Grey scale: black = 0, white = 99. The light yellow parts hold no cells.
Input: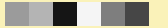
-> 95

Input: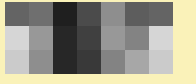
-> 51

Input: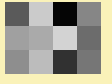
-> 73

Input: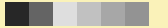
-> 75

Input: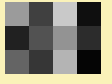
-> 21

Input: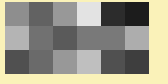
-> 74

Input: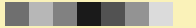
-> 32
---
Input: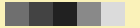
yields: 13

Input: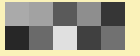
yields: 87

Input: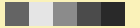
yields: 54

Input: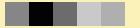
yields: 42

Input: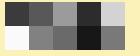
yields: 41

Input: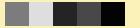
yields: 14

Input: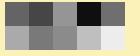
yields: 54

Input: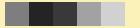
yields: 22
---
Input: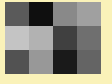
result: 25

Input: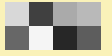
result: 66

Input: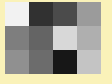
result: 84

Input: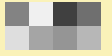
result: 25

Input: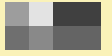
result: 25

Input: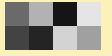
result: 8

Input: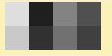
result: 51

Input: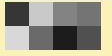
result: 51
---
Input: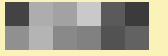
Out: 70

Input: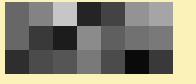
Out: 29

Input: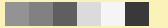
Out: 50

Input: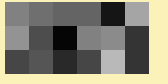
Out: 33

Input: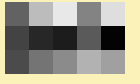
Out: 45

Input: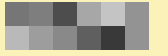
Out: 61

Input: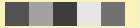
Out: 63
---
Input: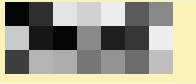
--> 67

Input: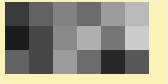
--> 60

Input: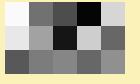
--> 52

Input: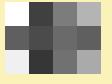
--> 44

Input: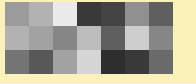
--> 63

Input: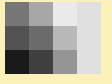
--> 58
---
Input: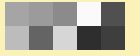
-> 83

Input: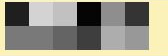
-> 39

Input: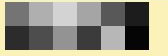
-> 57

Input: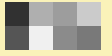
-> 54

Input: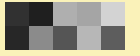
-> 33

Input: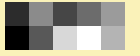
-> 84

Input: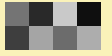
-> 42
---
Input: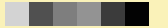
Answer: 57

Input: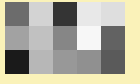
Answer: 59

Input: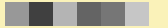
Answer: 39

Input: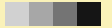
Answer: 65

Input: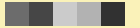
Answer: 79

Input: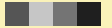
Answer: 77

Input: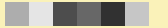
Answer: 40
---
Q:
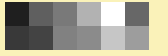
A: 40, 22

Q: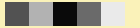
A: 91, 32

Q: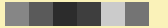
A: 45, 52

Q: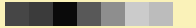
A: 73, 27

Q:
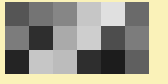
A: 41, 14

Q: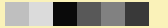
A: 22, 74

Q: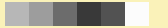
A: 98, 71

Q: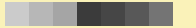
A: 45, 79

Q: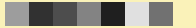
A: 44, 61

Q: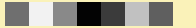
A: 37, 43
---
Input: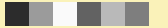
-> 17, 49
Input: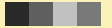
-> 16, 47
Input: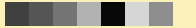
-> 25, 55
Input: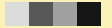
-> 85, 8
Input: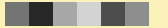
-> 45, 55
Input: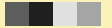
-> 36, 64
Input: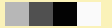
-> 71, 97
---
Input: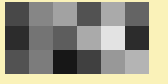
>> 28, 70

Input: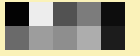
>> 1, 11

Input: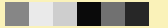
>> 52, 15

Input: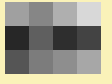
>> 62, 65

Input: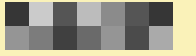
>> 21, 66

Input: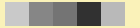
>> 78, 72

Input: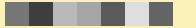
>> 46, 39
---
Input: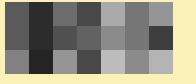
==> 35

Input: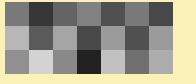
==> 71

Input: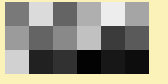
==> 60

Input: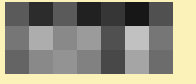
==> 46

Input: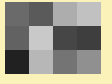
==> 38

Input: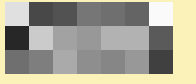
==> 15

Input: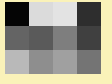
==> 39
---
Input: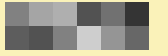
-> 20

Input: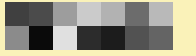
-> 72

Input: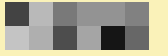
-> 50

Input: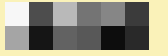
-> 23

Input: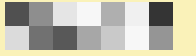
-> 20

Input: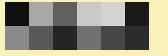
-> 10

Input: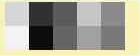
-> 54

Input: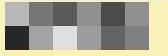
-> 56

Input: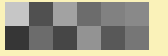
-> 53

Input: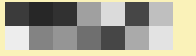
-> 74
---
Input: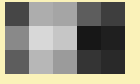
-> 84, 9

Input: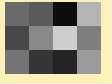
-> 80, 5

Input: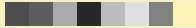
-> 87, 15

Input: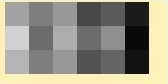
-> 81, 4

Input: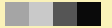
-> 78, 4

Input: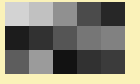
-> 82, 7

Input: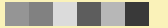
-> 85, 22

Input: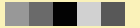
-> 81, 1

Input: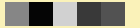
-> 81, 2
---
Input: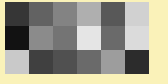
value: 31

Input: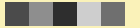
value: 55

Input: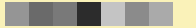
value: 17

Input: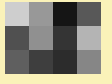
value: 37

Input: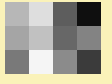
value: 47

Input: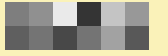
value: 28

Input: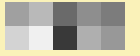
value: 93
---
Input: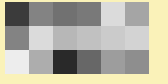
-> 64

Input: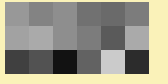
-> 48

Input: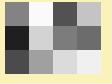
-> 76

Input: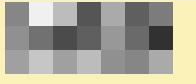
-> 48

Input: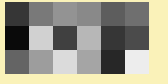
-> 43

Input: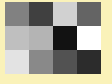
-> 39
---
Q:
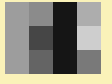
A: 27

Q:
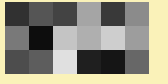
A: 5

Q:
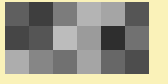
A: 33

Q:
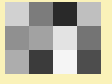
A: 63

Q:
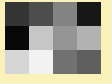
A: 77

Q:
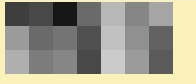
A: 41

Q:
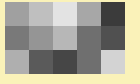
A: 58

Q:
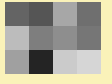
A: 49

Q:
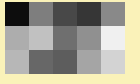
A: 75
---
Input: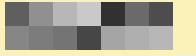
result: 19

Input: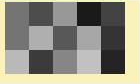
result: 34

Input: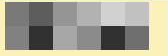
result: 69

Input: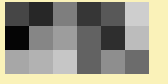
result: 38

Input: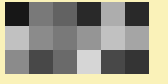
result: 58

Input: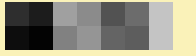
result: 32

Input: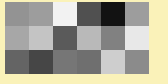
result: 72
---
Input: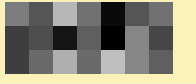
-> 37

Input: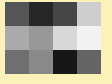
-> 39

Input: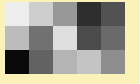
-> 55

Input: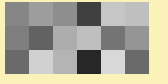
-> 41

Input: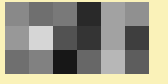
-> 36

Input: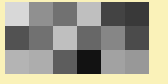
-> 59

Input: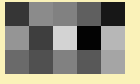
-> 64
